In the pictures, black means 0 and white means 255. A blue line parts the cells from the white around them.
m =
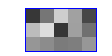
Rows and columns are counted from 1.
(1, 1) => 55
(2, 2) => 221
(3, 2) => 140

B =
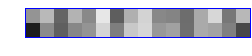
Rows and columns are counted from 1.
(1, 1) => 148
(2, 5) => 148
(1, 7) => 94
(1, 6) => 231
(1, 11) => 132
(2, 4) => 135
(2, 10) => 152
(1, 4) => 179
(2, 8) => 200
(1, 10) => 136

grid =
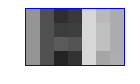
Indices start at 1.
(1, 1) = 149
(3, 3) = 90
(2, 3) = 60
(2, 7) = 172
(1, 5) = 215
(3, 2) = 80
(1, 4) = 57
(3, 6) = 192
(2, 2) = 80

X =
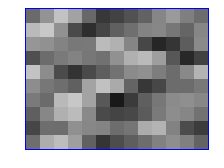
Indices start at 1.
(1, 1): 106
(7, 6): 88
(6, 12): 108
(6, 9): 55
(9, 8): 117
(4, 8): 176
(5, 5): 74
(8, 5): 137
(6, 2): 119
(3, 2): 145
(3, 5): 121
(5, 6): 94
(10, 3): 189
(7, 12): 143
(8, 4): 187
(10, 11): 142
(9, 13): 60
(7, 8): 59
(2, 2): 200
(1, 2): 147
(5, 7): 114
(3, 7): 177
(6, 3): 110
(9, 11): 130
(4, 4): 131
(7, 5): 163
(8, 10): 122
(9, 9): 172
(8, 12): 134
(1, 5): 104
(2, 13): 134
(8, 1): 95
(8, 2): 135

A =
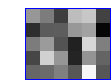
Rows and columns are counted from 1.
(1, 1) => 151
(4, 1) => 70
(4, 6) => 100
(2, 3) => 93
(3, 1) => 124
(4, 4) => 36
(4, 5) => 148

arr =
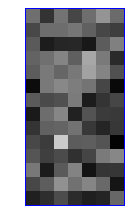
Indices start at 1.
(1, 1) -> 111
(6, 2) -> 121
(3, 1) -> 90
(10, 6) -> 84
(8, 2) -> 109
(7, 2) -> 74
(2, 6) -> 71
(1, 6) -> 148
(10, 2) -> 60
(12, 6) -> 53
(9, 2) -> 97
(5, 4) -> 120
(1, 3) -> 115
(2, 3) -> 109
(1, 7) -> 107
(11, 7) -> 135
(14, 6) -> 36
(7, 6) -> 52
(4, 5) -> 167
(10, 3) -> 203
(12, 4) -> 131
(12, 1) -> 120
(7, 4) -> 123
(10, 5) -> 94
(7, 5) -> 28
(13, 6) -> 105
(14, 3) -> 76
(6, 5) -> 116
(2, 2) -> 109
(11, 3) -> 75

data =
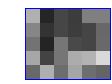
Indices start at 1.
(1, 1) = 176
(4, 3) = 118
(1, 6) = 127
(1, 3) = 70
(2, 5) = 69
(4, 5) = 179

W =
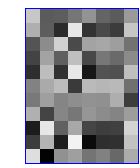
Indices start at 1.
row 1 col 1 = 199
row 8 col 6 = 140
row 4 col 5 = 72
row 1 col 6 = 100
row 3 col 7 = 158
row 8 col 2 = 68
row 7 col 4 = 142
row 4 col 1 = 67
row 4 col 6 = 119
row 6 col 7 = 185
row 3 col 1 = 84
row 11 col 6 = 129
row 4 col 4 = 191
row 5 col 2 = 189
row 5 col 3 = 49
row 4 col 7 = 106
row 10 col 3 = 29
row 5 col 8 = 191
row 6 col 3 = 188
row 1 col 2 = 91
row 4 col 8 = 139
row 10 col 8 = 194
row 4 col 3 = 95
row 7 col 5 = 146
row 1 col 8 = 154
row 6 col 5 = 186
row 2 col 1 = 175

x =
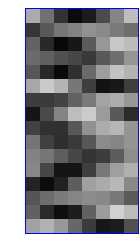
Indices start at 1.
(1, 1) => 171
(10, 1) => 117
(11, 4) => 71
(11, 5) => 52
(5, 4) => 48
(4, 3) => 81
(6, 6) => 19
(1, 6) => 75
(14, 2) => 109
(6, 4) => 119
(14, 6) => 136
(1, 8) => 189
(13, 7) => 184
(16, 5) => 59
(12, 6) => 120
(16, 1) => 161
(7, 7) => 172
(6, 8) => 62
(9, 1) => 65
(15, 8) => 187
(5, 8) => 179
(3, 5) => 90
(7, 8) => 152
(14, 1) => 85
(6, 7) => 24
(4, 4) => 71
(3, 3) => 8
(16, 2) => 178
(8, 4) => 189
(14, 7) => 121
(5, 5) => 106
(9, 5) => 145
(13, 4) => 94
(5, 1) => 87

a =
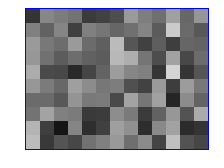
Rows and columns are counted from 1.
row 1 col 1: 52
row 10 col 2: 57
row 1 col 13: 150
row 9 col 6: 64
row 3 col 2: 120
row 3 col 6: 95
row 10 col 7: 153
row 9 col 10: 137
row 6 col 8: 80
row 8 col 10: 98
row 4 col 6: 92
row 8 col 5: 58
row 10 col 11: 192
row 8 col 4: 123
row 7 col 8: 163
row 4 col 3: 92
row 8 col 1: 115
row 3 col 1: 154
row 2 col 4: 64
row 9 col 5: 46
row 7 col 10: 161
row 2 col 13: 88
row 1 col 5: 59
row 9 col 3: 21
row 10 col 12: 83
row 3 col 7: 187
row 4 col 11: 162
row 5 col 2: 74
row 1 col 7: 78
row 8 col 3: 128
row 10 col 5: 114
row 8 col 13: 171
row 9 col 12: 43
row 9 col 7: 159
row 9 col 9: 45
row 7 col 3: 88

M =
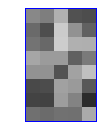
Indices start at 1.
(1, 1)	136
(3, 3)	205
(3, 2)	104
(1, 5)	77
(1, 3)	176
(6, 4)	154
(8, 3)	113
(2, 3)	203
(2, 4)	146
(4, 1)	166
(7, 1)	67
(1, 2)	126
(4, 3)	155
